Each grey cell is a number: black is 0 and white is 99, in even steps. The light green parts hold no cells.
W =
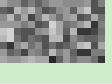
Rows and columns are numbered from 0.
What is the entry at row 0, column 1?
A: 54
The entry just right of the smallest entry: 38
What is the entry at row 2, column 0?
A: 54
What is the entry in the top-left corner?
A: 65
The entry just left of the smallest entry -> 65
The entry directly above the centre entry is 82
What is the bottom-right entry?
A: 21
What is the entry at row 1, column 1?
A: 32
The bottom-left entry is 65
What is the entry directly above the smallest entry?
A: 71
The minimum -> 15
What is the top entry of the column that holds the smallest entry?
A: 59
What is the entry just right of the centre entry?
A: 65
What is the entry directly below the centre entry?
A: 71
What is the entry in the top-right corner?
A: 49
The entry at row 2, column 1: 71
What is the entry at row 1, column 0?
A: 38
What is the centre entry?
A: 77
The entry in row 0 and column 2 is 54

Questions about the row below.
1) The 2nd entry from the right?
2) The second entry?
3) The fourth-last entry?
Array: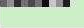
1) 56
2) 56
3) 6

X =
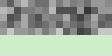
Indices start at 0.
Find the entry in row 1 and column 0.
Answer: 71
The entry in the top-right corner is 53
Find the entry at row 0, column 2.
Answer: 59
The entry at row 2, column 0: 65
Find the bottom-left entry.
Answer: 59
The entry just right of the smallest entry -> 37
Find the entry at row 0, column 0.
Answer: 53
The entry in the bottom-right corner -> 77
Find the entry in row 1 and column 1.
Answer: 65
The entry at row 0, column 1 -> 37
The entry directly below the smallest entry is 43
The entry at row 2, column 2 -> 37
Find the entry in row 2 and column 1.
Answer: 31
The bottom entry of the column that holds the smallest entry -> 31
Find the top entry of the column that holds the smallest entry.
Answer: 43

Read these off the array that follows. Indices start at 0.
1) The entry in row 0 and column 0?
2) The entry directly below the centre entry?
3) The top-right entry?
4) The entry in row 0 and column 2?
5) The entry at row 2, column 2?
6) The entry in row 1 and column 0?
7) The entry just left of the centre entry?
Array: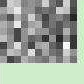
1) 33
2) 45
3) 33
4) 74
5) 68
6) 63
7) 74

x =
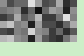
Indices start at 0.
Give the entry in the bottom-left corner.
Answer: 71
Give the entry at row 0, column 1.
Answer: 29
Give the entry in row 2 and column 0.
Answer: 23
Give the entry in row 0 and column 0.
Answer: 55
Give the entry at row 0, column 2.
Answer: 40
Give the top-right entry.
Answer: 29
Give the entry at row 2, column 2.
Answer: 66
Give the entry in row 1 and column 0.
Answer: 45
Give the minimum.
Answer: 6
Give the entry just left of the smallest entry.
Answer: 40

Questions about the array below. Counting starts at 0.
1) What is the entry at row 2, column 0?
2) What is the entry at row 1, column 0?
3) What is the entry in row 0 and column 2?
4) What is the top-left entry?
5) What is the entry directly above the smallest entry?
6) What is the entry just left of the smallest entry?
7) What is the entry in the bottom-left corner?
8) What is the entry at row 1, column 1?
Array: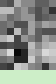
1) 58
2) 73
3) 68
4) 37
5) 26
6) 84
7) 26
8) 73

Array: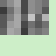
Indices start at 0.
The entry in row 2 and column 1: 50
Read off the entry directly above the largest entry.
55
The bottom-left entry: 39
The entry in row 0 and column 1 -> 55
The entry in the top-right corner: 44
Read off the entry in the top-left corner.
44
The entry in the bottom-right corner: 50
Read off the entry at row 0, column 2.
65
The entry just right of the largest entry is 39
